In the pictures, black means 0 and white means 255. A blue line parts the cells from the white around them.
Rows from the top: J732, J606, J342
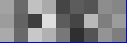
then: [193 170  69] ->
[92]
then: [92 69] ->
[185]
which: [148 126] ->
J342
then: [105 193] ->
[170]
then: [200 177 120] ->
[47]

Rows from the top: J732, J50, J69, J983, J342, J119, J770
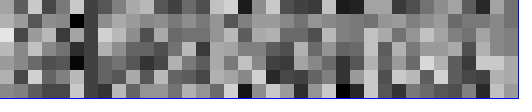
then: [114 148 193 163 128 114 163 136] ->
[128]
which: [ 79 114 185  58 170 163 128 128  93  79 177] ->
J983

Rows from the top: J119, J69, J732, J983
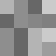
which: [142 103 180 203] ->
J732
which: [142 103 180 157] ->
J983

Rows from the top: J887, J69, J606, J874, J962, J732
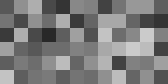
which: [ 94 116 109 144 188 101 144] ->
J732
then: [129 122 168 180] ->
[203]
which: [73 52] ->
J887
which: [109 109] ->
J874
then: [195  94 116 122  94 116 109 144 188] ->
[101]

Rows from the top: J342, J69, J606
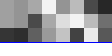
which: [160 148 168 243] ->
J342
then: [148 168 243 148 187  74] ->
[39]
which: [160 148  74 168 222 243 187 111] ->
J69

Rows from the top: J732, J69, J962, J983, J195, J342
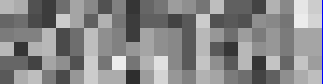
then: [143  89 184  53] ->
[196]
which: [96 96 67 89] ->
J69
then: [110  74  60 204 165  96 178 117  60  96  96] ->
[67]
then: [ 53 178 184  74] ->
[110]
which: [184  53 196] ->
J195
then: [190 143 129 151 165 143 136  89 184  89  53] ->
[184]

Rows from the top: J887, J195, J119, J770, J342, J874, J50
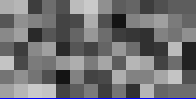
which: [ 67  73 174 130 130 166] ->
J874
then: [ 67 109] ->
[34]
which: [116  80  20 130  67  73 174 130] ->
J874
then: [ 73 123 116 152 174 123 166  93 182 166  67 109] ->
[34]
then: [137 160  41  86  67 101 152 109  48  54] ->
[188]

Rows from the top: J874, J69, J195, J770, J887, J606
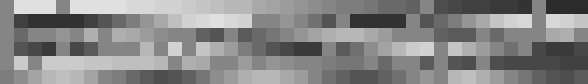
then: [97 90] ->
[90]
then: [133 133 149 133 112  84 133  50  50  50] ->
[50]
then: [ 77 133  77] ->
[71]

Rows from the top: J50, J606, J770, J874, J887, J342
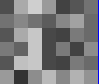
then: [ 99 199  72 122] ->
[66]
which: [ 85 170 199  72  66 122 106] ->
J770
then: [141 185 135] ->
[178]
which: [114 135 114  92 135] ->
J606
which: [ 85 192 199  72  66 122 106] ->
J887

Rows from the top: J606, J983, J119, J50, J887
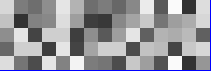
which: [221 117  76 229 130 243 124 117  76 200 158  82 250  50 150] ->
J887
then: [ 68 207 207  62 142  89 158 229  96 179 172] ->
[186]
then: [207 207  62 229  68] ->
[164]
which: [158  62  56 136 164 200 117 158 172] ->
J983

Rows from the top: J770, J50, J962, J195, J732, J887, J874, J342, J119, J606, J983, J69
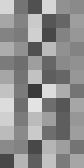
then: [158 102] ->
[138]
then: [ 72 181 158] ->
[116]
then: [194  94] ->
[102]
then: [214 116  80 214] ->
[145]

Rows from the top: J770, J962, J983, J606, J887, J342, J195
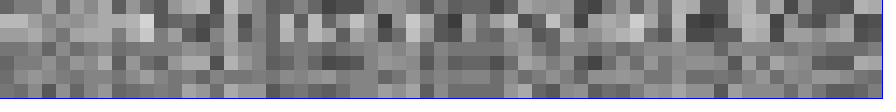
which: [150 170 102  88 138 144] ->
J195
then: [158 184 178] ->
[68]
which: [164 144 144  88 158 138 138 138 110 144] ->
J195
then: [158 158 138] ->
[158]
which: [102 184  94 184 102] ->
J962
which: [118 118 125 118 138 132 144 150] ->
J342
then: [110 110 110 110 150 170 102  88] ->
[138]

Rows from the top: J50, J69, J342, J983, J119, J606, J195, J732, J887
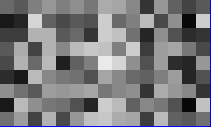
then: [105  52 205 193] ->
[113]
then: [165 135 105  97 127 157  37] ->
[81]
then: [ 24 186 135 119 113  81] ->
[165]
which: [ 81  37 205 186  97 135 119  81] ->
J732
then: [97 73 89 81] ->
[205]

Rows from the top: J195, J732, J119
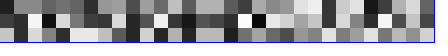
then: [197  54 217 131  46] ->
[245]
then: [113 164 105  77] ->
[151]
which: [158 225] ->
J119
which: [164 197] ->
J732
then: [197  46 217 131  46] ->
[232]

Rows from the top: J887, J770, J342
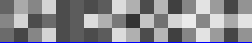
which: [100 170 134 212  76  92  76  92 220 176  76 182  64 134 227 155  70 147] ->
J887
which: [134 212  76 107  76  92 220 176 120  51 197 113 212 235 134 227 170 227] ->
J770
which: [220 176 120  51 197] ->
J770
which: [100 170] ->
J887
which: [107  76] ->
J770
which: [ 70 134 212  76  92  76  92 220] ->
J342
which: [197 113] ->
J770

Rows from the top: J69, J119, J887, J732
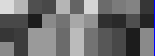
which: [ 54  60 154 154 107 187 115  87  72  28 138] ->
J887
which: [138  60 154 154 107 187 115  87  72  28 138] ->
J732

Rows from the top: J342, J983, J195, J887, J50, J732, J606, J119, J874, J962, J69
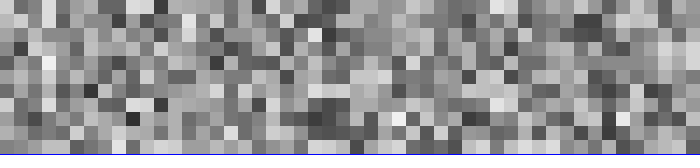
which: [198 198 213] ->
J732
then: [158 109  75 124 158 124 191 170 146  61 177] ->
[101]
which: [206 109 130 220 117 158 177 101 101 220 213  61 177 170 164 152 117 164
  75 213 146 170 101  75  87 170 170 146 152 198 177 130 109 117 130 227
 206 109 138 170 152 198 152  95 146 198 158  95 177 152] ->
J342
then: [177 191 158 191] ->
[81]
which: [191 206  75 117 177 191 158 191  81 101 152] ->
J732

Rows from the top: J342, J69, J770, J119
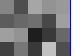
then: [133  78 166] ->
[147]
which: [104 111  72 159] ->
J69
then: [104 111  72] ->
[159]
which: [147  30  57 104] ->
J770
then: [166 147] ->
[153]

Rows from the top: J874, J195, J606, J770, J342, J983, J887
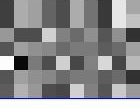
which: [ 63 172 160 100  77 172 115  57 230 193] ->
J195
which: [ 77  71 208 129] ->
J887
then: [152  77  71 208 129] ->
[85]
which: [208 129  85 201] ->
J887
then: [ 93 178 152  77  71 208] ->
[129]

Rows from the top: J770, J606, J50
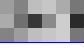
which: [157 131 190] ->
J770
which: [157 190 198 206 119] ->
J50

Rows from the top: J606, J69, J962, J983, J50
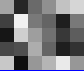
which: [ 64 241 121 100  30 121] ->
J69
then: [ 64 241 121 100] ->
[30]
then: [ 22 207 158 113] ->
[56]

